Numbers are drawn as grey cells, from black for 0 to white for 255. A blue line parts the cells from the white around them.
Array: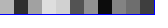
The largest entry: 222
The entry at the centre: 83

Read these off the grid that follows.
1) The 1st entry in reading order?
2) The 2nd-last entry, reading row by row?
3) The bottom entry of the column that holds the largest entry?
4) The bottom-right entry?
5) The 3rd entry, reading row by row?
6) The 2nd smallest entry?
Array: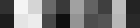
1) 49
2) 183
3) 228
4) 41
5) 213
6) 29
